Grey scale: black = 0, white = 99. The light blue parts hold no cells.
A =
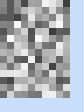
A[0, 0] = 53
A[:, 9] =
[24, 45, 56, 56, 35, 69, 72, 69, 66, 58, 74, 39, 87, 53]
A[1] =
[49, 34, 53, 72, 81, 71, 53, 84, 56, 45]
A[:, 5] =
[62, 71, 61, 38, 75, 96, 72, 42, 29, 68, 63, 57, 82, 46]
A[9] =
[70, 45, 70, 94, 39, 68, 79, 26, 62, 58]
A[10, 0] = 88
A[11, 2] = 68
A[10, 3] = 86
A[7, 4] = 61
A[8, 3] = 34
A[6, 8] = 92
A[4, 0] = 33
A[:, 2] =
[57, 53, 27, 96, 64, 73, 83, 79, 38, 70, 90, 68, 88, 58]
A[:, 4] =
[63, 81, 89, 73, 31, 33, 47, 61, 93, 39, 48, 77, 56, 47]
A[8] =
[49, 72, 38, 34, 93, 29, 65, 73, 40, 66]
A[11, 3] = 68
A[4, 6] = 78
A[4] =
[33, 51, 64, 81, 31, 75, 78, 24, 36, 35]
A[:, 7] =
[89, 84, 51, 84, 24, 61, 43, 71, 73, 26, 87, 69, 64, 93]
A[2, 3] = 47
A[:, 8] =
[77, 56, 88, 96, 36, 47, 92, 87, 40, 62, 55, 34, 49, 69]
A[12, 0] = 62
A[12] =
[62, 48, 88, 82, 56, 82, 86, 64, 49, 87]
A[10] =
[88, 89, 90, 86, 48, 63, 44, 87, 55, 74]
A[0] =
[53, 35, 57, 29, 63, 62, 94, 89, 77, 24]
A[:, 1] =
[35, 34, 35, 49, 51, 97, 44, 65, 72, 45, 89, 27, 48, 82]
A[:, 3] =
[29, 72, 47, 54, 81, 70, 75, 91, 34, 94, 86, 68, 82, 56]

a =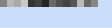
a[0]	51
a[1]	72
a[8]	31
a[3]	78

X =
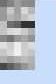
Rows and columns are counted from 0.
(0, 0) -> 44
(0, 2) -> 61
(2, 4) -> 82
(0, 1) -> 51
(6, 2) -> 92
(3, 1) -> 43
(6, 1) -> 80
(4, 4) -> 68
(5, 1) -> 46
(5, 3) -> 65
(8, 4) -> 69
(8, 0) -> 68
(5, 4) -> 57

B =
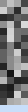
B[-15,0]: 57
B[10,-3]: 8
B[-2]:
[21, 15, 82, 35]
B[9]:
[14, 54, 67, 75]
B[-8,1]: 51
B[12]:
[16, 11, 42, 56]
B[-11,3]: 42
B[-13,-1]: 34
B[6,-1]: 41
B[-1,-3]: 66
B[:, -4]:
[57, 80, 16, 56, 16, 33, 25, 38, 38, 14, 48, 71, 16, 21, 27]
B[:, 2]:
[65, 17, 38, 28, 44, 44, 19, 80, 64, 67, 80, 14, 42, 82, 69]

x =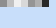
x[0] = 55
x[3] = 84
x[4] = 58
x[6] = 15

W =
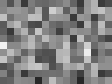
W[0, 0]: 50
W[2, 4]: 74
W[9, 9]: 66
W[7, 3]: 39
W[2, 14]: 49
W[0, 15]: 29
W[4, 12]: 55
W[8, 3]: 57
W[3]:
[35, 62, 72, 49, 30, 28, 58, 42, 38, 45, 41, 23, 68, 40, 73, 39]
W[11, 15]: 59
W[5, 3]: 54
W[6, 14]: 52
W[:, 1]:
[32, 59, 44, 62, 22, 33, 53, 73, 52, 38, 32, 38]
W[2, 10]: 22
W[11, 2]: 54
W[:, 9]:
[54, 37, 56, 45, 43, 64, 76, 71, 75, 66, 54, 49]
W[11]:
[36, 38, 54, 52, 51, 15, 46, 73, 54, 49, 39, 15, 49, 56, 49, 59]
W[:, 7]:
[44, 80, 59, 42, 45, 58, 57, 32, 30, 31, 44, 73]
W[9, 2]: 60
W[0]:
[50, 32, 53, 22, 48, 41, 40, 44, 47, 54, 39, 22, 58, 69, 23, 29]
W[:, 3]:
[22, 56, 56, 49, 69, 54, 62, 39, 57, 65, 22, 52]
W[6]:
[94, 53, 53, 62, 72, 54, 43, 57, 52, 76, 39, 52, 80, 41, 52, 58]
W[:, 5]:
[41, 68, 73, 28, 76, 49, 54, 35, 29, 77, 42, 15]
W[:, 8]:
[47, 68, 58, 38, 25, 54, 52, 70, 69, 41, 43, 54]
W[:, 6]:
[40, 34, 34, 58, 52, 72, 43, 31, 33, 61, 43, 46]
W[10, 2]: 52
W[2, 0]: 75

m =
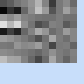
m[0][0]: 31
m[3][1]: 71
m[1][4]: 55
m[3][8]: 48
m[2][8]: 48
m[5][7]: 65
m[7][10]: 50
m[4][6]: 58
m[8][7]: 64
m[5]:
[61, 57, 52, 47, 41, 31, 44, 65, 48, 43, 52]
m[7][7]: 56
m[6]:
[47, 46, 58, 53, 55, 61, 47, 27, 47, 48, 39]
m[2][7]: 44
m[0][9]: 53
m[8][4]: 40
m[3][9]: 35
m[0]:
[31, 36, 45, 50, 57, 70, 51, 23, 47, 53, 41]
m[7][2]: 49
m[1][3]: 40
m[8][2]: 63
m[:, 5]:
[70, 75, 45, 30, 66, 31, 61, 40, 27]
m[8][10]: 49
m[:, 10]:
[41, 50, 44, 41, 52, 52, 39, 50, 49]

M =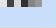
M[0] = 89
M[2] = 84
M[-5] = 26
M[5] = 59

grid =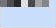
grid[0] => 45
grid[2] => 16
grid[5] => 64

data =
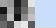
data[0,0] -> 63
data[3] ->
[41, 28, 83, 90, 35]
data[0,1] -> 59
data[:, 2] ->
[11, 18, 7, 83]
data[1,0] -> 8

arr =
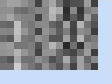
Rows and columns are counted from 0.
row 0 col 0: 58
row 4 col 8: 36
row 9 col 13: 25
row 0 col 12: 61
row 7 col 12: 60
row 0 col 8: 44
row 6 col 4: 49
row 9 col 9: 52
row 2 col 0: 58
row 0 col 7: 65
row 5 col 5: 58
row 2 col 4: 50
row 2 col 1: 64
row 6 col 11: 19
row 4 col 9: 49
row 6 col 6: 53
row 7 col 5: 26
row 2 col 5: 26
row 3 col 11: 70
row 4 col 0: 52
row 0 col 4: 50
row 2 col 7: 69
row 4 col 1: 51
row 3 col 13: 32
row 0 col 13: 25
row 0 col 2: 62
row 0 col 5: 26
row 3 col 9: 62
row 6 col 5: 32
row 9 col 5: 38
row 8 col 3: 44
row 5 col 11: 70
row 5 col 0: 40
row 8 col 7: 31
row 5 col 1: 35
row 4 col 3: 58
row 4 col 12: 51
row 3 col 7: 39
